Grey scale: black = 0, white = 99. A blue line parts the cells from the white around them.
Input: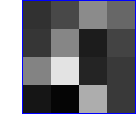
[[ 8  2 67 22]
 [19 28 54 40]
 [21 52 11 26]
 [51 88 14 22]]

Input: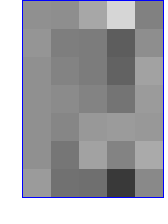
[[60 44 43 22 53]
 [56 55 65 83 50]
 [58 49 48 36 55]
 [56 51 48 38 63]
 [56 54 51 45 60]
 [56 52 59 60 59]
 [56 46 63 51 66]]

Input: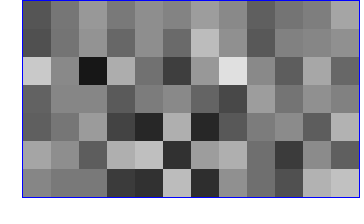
[[52 47 47 23 19 73 18 56 43 31 69 75]
 [33 46 59 47 55 51 61 53 37 45 49 64]
 [31 45 57 40 55 41 73 56 34 50 52 56]
 [78 53  9 67 44 24 59 87 53 36 65 40]
 [38 52 52 35 48 53 39 28 61 45 56 50]
 [37 46 60 26 15 68 15 34 48 54 36 69]
 [64 55 36 68 74 19 61 68 43 23 54 37]]

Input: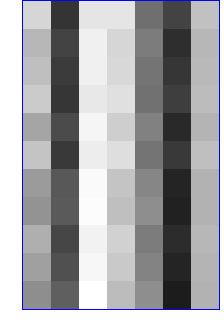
[[55 37 99 73 55 11 69]
 [83 20 89 89 43 26 75]
 [71 26 93 83 48 18 71]
 [74 23 93 84 45 21 72]
 [79 21 90 87 44 24 73]
 [64 29 95 80 50 16 70]
 [76 22 92 86 45 22 74]
 [60 34 97 76 52 14 69]
 [57 35 98 74 55 13 69]
 [68 27 94 81 48 17 71]
 [62 31 96 78 51 14 70]]

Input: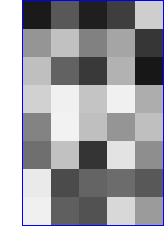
[[93 37 32 84 60]
 [10 34 12 24 80]
 [58 75 50 64 21]
 [74 38 22 69  9]
 [81 93 76 93 67]
 [51 94 74 58 74]
 [43 75 20 88 55]
 [91 29 39 42 34]]

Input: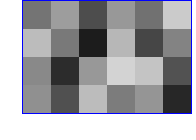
[[56 31 73 48 58 15]
 [45 61 30 59 44 79]
 [73 47 11 71 27 51]
 [53 17 59 82 76 32]]

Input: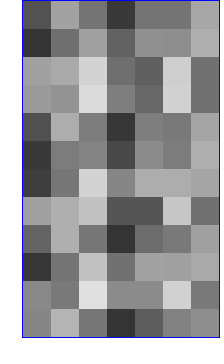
[[52 70 46 20 36 50 55]
 [32 63 45 22 45 45 65]
 [20 43 62 38 56 55 68]
 [62 66 82 43 37 80 44]
 [60 57 85 49 40 81 44]
 [31 67 48 21 49 47 64]
 [22 48 51 28 54 48 68]
 [24 46 82 52 67 67 64]
 [62 68 75 33 33 77 44]
 [39 68 46 20 42 47 62]
 [21 45 75 44 63 62 66]
 [53 47 87 54 54 81 47]]
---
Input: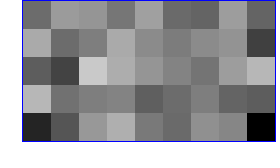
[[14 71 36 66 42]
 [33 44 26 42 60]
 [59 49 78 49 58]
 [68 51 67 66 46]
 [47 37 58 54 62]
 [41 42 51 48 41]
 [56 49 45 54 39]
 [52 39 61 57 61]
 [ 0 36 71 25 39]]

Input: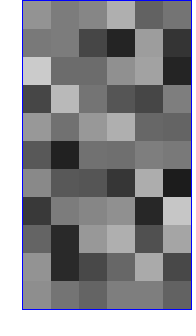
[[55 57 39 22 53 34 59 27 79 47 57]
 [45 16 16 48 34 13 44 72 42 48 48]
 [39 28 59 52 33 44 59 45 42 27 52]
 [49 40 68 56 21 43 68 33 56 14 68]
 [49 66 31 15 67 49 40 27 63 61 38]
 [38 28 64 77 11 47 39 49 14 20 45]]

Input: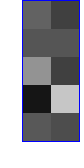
[[34  8 57 33 38]
 [30 77 25 33 25]]

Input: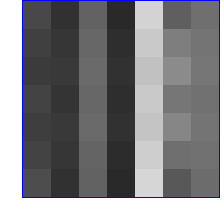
[[30 26 24 26 23 25 28]
 [19 21 22 20 22 21 19]
 [38 39 41 40 41 40 38]
 [16 17 19 18 19 18 16]
 [83 80 76 78 75 78 82]
 [34 43 52 46 54 49 37]
 [42 44 45 44 46 45 43]]

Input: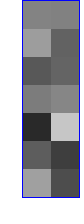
[[62 36 16 48 34 61 51]
 [30 24 77 52 39 38 50]]

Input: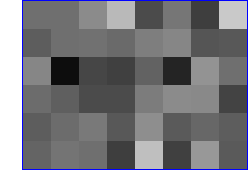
[[39 36 42 52 36 43]
 [45 42 37  5 43 43]
 [43 47 29 27 44 54]
 [24 34 29 25 41 72]
 [74 55 48 38 49 29]
 [25 35 54 14 52 46]
 [59 40 53 57 33 24]
 [35 36 26 43 34 78]]

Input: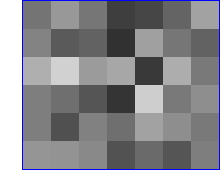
[[58 49 49 68 51 45]
 [57 31 43 81 35 59]
 [53 50 33 60 38 46]
 [32 43 20 65 19 24]
 [41 63 80 22 62 27]
 [33 55 47 67 46 39]
 [49 47 55 47 38 63]]
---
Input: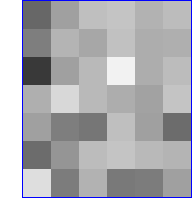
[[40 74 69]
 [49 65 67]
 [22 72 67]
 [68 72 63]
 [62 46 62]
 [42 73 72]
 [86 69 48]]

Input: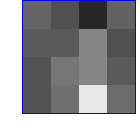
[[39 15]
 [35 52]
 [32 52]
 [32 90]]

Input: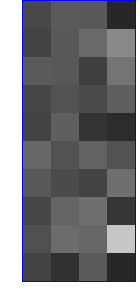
[[28 34]
 [26 41]
 [35 25]
 [27 29]
 [26 20]
 [40 38]
 [34 26]
 [27 43]
 [31 40]
 [26 35]]

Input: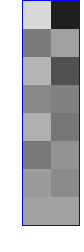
[[84]
 [48]
 [70]
 [53]
 [68]
 [47]
 [60]
 [63]]

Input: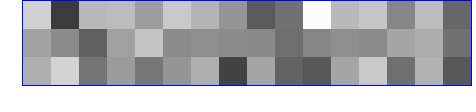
[[81 72 61 70 35 98 77 73]
 [63 37 76 55 53 52 54 67]
 [68 45 46 68 64 34 78 69]]

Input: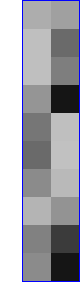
[[67]
 [74]
 [74]
 [58]
 [46]
 [41]
 [54]
 [70]
 [50]
 [54]]
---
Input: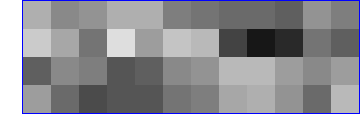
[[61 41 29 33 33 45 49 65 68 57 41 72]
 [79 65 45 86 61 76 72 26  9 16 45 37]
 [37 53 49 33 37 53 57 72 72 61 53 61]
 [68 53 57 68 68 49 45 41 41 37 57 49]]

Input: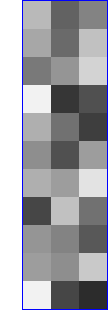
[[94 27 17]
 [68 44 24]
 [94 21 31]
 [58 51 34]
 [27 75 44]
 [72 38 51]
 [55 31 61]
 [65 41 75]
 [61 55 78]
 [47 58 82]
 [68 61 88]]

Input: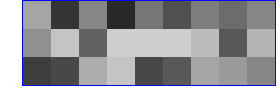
[[56 76 38 80 80 80 73 34 70]
 [64 20 52 16 46 31 49 42 52]
 [24 28 67 76 28 34 64 60 52]]

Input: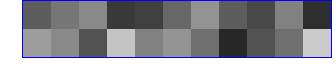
[[61 53 32 76 50 57 43 15 32 43 79]
 [36 46 53 22 25 40 57 36 28 50 18]]

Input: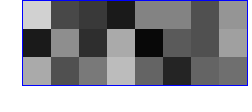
[[10 55 18 66  3 35 31 62]
 [81 28 22 10 51 51 31 58]
 [66 31 47 73 39 14 39 43]]

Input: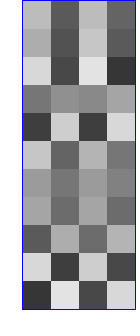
[[24 80 24 84]
 [21 88 28 84]
 [35 67 42 70]
 [46 56 53 64]
 [60 46 60 50]
 [64 42 64 42]
 [77 39 70 46]
 [73 35 73 39]
 [67 32 77 35]
 [84 24 80 28]
 [84 28 88 21]]

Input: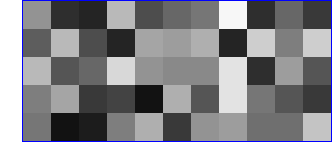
[[46  7 11 49 68 22 57 61 43 43 76]
 [57 18 14 72 30 40 46 96 18 40 22]
 [49 64 22 26  7 68 33 88 46 33 22]
 [36 72 30 14 64 61 68 14 80 49 80]
 [72 33 40 84 57 53 53 88 18 61 33]]

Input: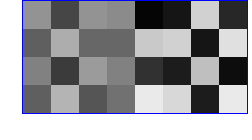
[[37 70 33 44 91 84 11 91]
 [37 67 40 40 78 81  8 87]
 [57 27 57 54  2  8 81 15]
 [50 23 60 50 19 11 74  5]]

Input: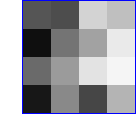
[[ 9 53 27 70]
 [ 6 45 63 91]
 [33 30 82 74]
 [41 60 88 95]]
